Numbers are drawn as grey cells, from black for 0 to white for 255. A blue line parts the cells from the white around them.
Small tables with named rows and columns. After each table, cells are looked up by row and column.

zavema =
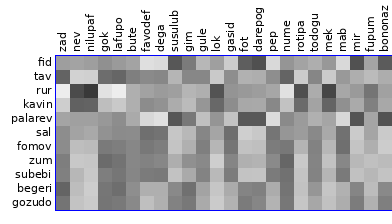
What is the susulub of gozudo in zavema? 130
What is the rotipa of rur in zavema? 79
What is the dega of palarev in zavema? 224
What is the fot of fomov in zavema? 194
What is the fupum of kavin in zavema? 128
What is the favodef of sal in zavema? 111
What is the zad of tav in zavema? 99
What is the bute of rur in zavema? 175
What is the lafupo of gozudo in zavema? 121
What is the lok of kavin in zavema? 104
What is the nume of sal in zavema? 150
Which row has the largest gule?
palarev

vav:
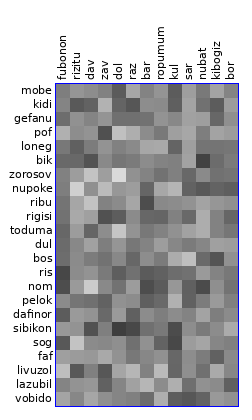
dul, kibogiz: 160
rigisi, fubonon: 114
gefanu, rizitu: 145
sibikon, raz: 72
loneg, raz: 138
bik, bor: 123
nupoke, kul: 181

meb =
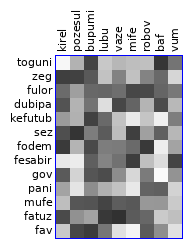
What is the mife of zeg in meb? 193
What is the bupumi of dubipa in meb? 115
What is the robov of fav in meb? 91
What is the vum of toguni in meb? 116
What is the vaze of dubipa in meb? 71
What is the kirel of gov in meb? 90
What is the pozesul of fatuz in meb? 145
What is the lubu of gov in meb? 76
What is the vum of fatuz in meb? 191
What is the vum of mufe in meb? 202

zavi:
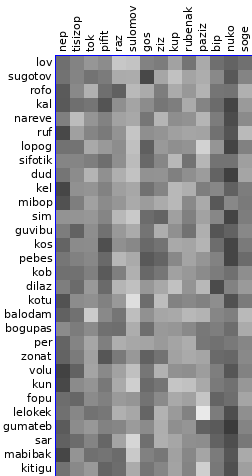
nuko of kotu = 81
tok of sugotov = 115
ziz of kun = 117
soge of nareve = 139
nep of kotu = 82
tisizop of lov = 131
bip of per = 113

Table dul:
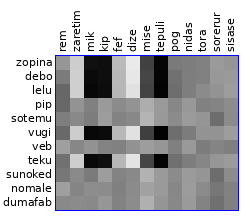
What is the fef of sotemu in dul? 131
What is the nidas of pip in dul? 152
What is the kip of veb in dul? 131
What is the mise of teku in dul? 69
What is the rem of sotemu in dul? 126
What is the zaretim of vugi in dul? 205
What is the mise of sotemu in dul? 180
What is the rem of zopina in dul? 150
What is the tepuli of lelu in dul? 4
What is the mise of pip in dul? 173
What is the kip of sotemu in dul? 157
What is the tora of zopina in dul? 129
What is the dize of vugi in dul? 225
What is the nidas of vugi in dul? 124
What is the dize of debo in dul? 231

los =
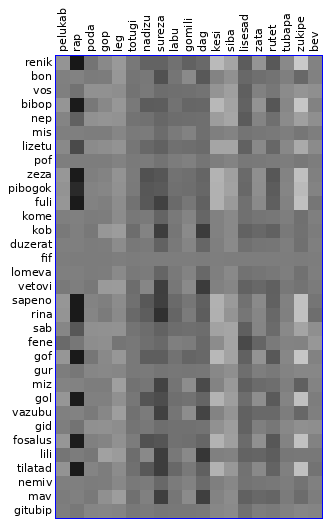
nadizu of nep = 113
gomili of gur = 118
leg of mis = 134
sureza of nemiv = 104
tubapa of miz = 127
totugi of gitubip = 120
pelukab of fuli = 150
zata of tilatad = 137
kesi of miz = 131
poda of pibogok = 131
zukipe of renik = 201
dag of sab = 109
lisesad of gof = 97
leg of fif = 126
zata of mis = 119
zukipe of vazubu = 103
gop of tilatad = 125
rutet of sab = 107
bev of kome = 127

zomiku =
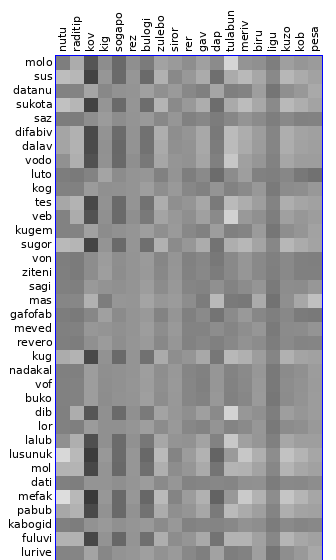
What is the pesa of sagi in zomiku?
151
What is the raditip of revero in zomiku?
125
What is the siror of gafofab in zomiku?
149
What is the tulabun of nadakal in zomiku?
131
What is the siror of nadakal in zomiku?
152
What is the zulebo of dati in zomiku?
138

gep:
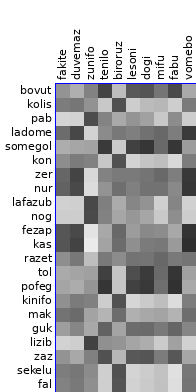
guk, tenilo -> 98
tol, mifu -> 106
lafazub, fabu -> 133
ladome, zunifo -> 210
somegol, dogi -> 54
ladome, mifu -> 104
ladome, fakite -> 108
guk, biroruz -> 164
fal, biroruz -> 84
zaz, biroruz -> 183
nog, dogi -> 166
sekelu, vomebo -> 119
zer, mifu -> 105
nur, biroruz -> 111
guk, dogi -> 106
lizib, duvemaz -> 206
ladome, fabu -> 125
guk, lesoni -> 108
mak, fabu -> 179

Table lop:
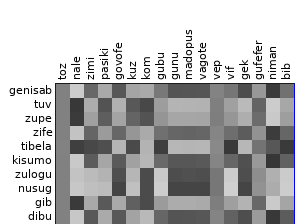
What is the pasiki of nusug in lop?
188
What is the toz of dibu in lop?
129
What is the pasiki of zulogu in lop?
179
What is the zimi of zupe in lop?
160
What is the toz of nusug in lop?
129
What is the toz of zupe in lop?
129
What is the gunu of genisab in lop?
84
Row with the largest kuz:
nusug

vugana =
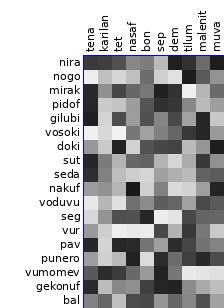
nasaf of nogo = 191
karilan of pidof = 202
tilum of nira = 50
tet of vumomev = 60
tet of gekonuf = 136
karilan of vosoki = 216
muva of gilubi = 199
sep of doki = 71

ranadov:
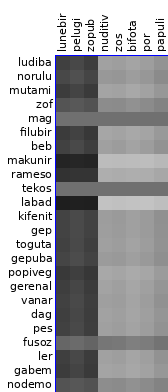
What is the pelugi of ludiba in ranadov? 72
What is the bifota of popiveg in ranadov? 170
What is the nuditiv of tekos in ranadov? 112
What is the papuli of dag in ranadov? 149
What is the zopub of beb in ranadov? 62
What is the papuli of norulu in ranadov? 139
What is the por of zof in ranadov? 139
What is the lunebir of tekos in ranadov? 112
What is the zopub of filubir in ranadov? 56
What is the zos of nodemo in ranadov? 139
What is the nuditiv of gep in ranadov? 158
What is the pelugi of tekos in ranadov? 112
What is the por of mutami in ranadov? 162
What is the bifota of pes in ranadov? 163
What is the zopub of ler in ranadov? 60

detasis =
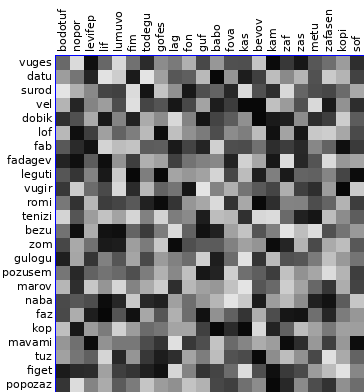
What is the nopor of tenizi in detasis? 85
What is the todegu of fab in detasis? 92
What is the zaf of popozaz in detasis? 40
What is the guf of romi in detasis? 167
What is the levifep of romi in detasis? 183
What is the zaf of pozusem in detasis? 193
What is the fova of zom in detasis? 129
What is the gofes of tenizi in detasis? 211
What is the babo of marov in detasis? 151
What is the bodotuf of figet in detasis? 27
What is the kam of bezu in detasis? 128
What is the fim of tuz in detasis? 149
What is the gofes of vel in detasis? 84
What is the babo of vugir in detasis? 131
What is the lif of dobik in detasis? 25
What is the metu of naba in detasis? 32
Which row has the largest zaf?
bezu

